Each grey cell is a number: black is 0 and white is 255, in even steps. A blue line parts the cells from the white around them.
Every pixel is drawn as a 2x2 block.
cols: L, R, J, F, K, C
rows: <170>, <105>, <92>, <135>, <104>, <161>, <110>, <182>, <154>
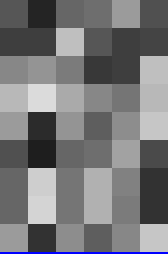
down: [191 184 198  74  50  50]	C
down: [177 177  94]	F
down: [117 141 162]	K
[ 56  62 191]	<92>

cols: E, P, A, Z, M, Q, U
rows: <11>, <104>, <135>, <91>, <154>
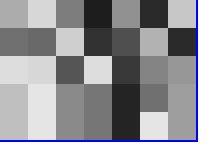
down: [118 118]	Z
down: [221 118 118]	Z
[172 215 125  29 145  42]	<11>

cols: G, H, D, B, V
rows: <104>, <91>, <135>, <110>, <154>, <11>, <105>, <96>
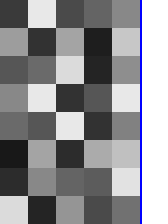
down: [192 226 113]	V
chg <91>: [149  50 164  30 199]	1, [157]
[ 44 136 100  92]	<105>
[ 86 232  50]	<154>
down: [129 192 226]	V
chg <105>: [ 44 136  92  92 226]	3, [100]

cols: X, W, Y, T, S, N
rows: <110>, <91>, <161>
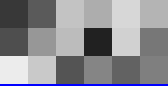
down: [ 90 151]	W
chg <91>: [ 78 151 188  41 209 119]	4, [33]
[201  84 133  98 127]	<161>
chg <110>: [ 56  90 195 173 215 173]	6, [180]

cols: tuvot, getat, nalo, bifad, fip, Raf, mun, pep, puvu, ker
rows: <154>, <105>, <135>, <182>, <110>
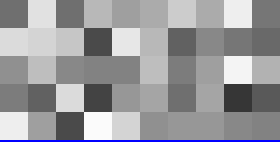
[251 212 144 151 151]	<110>
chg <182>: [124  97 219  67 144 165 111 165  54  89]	5, [151]
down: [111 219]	tuvot
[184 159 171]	<154>
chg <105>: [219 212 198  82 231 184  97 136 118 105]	4, [74]
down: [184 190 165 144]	Raf

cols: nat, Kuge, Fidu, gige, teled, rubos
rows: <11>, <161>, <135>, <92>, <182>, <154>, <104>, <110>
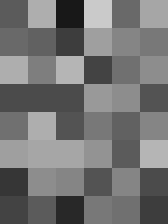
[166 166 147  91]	<154>
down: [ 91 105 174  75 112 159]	nat
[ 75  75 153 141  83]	<92>

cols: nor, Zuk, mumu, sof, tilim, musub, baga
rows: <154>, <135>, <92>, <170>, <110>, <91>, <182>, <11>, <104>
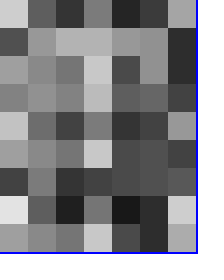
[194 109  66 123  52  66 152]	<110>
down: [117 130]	mumu
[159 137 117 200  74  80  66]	<91>

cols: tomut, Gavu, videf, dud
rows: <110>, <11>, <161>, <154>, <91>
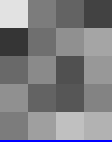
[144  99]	<154>
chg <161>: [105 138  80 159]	4, [152]

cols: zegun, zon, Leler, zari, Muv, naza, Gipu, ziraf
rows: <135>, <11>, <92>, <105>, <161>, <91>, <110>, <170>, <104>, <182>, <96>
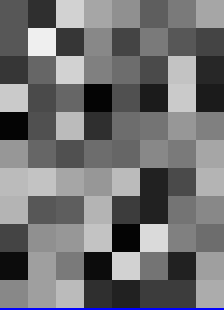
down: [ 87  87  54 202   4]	zegun
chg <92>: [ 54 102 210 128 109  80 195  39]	6, [74]

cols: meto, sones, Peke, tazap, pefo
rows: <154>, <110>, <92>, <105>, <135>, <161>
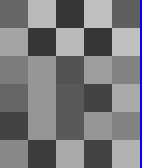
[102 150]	<105>
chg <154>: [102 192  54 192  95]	2, [185]
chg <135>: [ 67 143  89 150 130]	2, [150]
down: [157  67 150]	tazap
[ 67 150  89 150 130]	<135>
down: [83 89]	Peke

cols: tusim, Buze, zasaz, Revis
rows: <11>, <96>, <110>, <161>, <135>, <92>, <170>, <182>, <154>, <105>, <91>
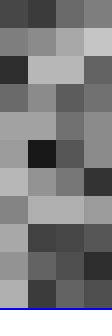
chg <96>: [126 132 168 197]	2, [139]
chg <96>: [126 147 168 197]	2, [139]
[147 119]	<170>

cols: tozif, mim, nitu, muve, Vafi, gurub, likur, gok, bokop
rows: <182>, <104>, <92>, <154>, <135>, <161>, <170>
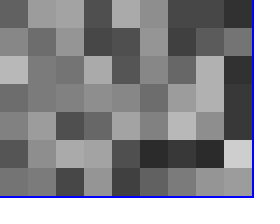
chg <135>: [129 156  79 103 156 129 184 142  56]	5, [163]
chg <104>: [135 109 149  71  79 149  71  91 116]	7, [64]
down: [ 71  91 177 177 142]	gok
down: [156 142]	mim
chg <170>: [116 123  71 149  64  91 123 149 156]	6, [97]
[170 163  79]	<161>
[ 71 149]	<170>

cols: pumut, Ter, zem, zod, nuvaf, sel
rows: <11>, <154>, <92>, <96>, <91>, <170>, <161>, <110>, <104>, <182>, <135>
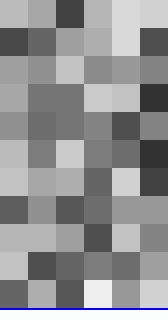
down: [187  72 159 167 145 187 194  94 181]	pumut
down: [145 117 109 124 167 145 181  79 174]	Ter

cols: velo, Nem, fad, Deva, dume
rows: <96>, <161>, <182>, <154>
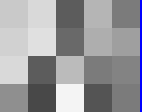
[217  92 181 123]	<96>
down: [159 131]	dume

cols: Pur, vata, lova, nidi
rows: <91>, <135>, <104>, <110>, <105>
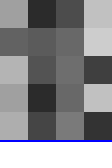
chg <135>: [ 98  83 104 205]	2, [91]
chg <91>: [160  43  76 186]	4, [193]
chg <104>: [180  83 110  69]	4, [63]
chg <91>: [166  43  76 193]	1, [160]

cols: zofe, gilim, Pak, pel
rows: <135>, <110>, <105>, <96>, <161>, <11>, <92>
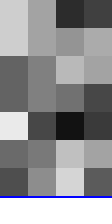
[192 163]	<11>
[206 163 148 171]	<110>
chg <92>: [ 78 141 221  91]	3, [213]

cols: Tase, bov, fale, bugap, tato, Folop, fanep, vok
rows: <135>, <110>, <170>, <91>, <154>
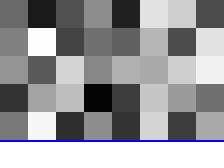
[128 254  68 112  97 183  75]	<110>
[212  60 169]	<154>
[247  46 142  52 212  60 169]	<154>
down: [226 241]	vok
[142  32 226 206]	<135>

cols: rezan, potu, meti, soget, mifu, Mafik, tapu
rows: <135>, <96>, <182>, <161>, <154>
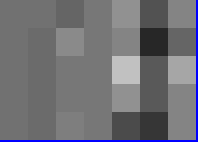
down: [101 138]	meti
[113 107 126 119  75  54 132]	<154>
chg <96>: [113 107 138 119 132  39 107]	7, [101]
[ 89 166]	<182>
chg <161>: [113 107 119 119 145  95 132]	6, [89]
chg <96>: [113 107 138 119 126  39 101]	5, [132]
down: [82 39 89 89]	Mafik

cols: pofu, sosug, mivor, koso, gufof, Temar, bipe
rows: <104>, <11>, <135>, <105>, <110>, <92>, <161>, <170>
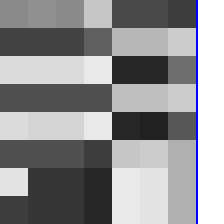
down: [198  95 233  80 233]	koso
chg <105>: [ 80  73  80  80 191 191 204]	2, [80]
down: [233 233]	gufof
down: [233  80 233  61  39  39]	koso
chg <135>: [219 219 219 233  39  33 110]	6, [39]
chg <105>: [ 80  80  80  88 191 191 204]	4, [80]

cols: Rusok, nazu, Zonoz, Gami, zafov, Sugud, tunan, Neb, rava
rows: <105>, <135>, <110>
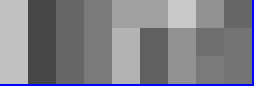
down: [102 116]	rava
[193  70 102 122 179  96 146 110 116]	<135>
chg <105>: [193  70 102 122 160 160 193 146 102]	7, [200]
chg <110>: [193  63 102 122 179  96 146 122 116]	2, [70]

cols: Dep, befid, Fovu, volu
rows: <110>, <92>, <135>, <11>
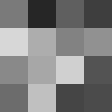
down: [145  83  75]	volu
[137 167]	<135>
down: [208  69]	Fovu
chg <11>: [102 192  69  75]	1, [108]
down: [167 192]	befid

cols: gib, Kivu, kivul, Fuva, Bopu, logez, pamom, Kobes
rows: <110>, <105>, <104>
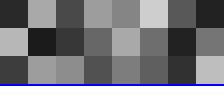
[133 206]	<110>
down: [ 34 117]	Kobes

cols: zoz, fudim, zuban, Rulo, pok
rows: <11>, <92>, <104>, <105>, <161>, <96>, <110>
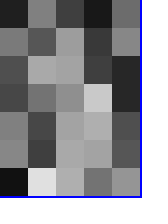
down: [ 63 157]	zuban
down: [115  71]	fudim
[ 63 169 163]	<96>
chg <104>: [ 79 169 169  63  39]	3, [163]
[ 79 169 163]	<104>
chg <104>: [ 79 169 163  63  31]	5, [39]
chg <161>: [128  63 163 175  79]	2, [71]

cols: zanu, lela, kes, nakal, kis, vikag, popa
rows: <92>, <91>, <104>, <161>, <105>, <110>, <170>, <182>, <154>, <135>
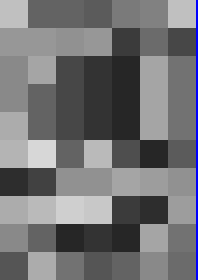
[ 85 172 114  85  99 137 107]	<135>
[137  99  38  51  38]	<154>
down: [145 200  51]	nakal
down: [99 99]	lela
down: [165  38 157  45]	vikag

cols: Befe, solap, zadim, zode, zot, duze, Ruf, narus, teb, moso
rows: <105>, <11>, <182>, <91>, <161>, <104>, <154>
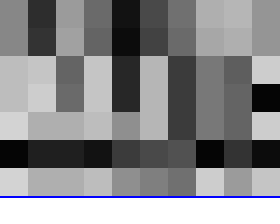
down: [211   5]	Befe
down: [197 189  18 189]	zode
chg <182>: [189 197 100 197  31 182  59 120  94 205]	5, [39]

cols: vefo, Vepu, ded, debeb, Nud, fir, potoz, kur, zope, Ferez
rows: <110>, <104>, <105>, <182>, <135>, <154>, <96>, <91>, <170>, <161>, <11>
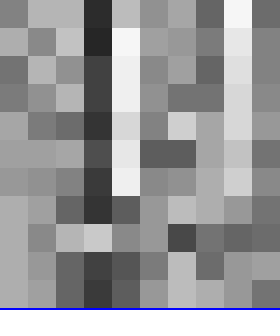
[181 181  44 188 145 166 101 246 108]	<110>
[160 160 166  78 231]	<154>

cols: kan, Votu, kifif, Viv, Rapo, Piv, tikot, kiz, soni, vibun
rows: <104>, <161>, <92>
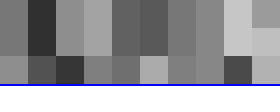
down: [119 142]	kan
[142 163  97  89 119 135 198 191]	<161>
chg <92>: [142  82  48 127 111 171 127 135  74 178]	3, [54]
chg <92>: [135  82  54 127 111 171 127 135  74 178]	1, [142]

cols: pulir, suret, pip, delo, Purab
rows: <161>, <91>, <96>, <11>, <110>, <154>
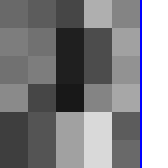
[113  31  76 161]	<91>
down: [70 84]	suret
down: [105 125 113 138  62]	pulir
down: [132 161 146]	Purab
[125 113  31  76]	<91>
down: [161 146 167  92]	Purab

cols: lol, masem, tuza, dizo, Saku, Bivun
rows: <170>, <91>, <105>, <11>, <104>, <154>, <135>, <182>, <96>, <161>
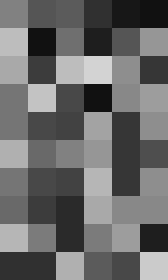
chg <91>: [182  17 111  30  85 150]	1, [189]
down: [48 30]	dizo
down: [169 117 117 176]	lol
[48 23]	<170>
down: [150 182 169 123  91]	dizo

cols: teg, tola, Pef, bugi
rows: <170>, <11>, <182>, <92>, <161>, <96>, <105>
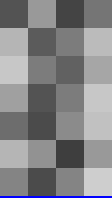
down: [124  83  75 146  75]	tola
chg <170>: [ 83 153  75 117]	3, [68]

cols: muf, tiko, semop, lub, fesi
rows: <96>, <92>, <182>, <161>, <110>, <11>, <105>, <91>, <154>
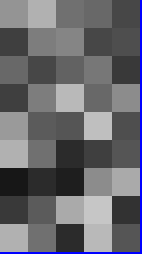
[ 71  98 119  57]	<182>
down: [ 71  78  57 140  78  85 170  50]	fesi
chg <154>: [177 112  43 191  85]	4, [185]

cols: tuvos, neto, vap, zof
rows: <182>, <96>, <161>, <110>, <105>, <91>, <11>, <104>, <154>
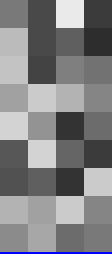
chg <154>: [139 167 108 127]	4, [121]
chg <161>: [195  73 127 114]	2, [67]
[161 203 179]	<110>

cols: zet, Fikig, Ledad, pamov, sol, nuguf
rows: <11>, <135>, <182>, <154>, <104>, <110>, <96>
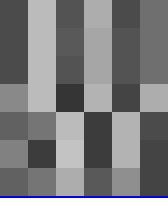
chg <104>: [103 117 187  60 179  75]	1, [97]
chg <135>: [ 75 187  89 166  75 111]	5, [83]
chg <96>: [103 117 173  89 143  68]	1, [97]
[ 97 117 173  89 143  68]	<96>
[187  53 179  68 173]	<154>

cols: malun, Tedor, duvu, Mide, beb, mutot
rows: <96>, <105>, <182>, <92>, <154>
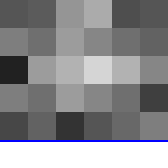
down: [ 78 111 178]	beb
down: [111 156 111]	Tedor
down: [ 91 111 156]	Tedor
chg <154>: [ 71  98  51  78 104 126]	4, [85]
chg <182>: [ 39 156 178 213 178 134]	1, [33]
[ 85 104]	<154>

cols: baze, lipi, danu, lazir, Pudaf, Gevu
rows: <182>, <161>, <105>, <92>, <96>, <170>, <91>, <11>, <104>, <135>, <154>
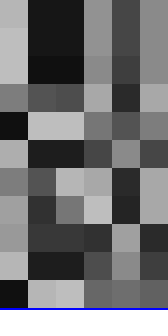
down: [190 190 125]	baze
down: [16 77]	danu
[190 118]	<96>

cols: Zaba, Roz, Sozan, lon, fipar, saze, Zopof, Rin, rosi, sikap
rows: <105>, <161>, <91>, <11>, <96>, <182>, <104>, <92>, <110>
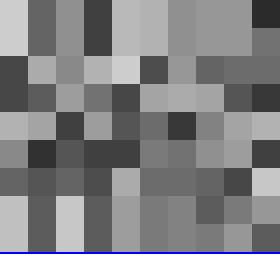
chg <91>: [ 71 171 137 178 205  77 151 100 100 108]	9, [108]
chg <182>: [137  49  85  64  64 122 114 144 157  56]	10, [64]
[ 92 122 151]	<92>

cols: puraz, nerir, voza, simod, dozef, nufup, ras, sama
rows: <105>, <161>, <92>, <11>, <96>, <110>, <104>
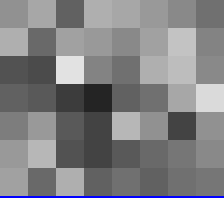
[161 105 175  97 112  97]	<104>
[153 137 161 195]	<161>
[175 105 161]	<161>

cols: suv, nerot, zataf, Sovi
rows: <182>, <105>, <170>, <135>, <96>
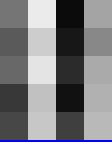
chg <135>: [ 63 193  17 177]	1, [56]
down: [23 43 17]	zataf
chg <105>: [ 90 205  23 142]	4, [136]

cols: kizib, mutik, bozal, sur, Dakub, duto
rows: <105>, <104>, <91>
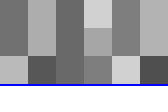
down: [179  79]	duto
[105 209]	<105>
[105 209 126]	<105>
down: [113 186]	kizib

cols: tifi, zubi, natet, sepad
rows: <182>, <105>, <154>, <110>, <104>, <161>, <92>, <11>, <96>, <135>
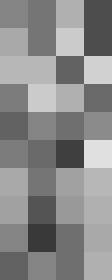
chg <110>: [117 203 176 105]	1, [124]
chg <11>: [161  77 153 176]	2, [84]
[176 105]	<110>
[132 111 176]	<135>

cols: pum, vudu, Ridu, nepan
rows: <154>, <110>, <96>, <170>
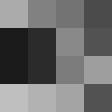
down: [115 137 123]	Ridu
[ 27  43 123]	<96>
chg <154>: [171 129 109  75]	3, [115]
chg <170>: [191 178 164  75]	4, [82]
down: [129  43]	vudu
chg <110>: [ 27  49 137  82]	2, [43]

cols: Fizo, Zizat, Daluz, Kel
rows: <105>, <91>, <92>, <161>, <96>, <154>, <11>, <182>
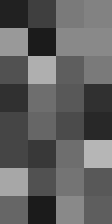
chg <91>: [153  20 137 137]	2, [27]
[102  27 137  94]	<182>
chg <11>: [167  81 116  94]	4, [88]
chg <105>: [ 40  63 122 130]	1, [33]

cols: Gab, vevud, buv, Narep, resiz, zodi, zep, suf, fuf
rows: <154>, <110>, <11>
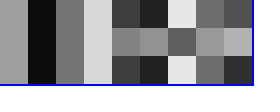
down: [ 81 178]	fuf
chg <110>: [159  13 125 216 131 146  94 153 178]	3, [117]

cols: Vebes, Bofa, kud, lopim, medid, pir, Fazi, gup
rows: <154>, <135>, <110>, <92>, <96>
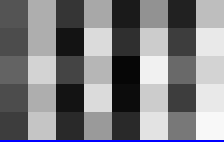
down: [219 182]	lopim
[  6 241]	<110>
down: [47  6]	medid

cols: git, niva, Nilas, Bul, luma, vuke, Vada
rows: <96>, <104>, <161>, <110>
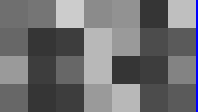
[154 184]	<110>
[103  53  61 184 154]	<104>
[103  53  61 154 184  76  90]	<110>

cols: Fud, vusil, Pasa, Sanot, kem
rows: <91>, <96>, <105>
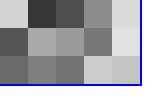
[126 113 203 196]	<105>
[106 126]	<105>
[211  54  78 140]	<91>
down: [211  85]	Fud
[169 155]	<96>
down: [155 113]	Pasa

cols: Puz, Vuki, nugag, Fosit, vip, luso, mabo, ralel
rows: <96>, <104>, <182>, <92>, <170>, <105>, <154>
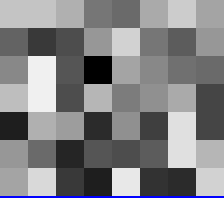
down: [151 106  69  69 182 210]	ralel
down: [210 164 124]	vip
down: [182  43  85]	Fosit
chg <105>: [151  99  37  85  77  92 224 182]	2, [106]
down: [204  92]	mabo
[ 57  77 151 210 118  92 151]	<104>
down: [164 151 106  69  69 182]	ralel

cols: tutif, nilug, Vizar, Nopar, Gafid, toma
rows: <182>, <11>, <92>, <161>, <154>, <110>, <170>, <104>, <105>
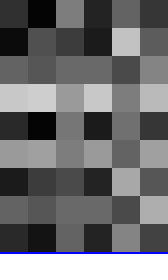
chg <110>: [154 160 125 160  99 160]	4, [154]
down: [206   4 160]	nilug
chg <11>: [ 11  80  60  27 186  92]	5, [194]
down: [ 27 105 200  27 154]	Nopar
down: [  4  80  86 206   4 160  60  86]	nilug
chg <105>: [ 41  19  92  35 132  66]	3, [99]
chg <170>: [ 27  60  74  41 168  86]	4, [35]

